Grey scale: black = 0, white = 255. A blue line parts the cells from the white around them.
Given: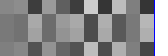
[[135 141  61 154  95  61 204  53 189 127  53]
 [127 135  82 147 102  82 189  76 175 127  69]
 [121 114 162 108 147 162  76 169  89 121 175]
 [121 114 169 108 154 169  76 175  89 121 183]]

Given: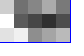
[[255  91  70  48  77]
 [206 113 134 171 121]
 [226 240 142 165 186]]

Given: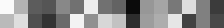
[[186 222  79  51 106 243 144 215 194  45 157 173 230  66 128  72]
 [250 179  92  85 136 113 237 113  99  11 151 165 120 222 128  59]]

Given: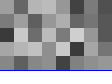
[[123 158  95 151 174 102 117  87]
 [ 58 201 109 187 123 207 151  87]
 [135  95 135 143  66 129 143 151]
 [158 102 181 187 151  66 123  80]
 [166 181 193 143 201  58 166 117]]

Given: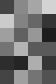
[[116 180  90  90]
 [203 131 103  53]
 [ 68 159 116  82]
 [159  97 151  29]
 [ 68 137 166 211]
 [ 45  37 174  53]]

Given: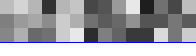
[[134 175 105 113 204 232  44 127  99  57  57 218 119 204]
 [127 154 167 140 204 175 113  91 105 146  84  84 119  91]
 [189 212 182  50 182 197  71  84 154 232  30 113  71 189]]

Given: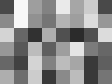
[[212 103  49 174  80  43  80 220]
 [138 248 145 117 180 158 220 151]
 [ 73 248 158 130 234 166 204  73]
 [151  88 188  95 158 228 123 103]
 [174 109 204  57 138 188  57 117]
 [103  65 212 130 188 166  57  95]]

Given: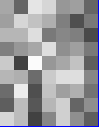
[[214 188  65 135 208 143  94]
 [108 236  79 194 159 175 115]
 [ 94 188  87 182 208 101 143]
 [182 175 108 202 222 222 135]
 [127 151 167 222 143 159 121]
 [159 214 194 175 127  79 121]
 [182 182 222 121 135 127  73]
 [167 101 229 214 151 159 101]
 [202  65 251 151 167 194  94]]
